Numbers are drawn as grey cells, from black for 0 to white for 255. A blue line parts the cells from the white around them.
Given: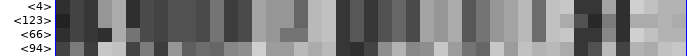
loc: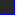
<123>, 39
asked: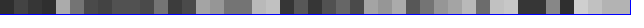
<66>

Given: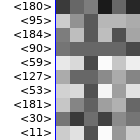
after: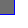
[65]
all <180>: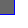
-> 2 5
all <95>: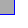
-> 6
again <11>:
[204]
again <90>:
[103]
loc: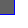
<181>, 3

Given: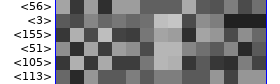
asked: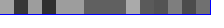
<56>
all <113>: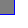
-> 6 8 9
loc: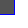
<56>, 12
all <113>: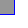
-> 3 12 14 15

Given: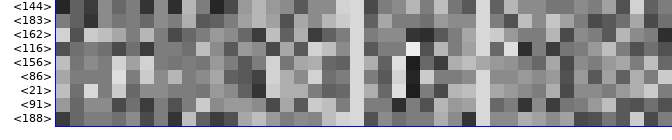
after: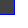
[210]
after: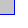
[161]
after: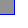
[125]
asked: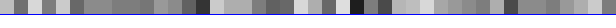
<21>
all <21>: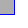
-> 17 18 23 36 42
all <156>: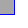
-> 18 31 36 41
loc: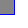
<188>, 19

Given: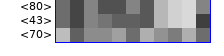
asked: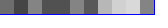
<80>
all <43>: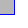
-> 8
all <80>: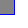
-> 3 6 11

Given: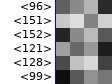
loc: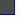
<128>, 1
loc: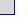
<128>, 3
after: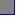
[207]

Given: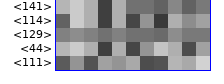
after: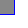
[98]
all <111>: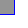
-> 2 5
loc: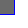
<129>, 8

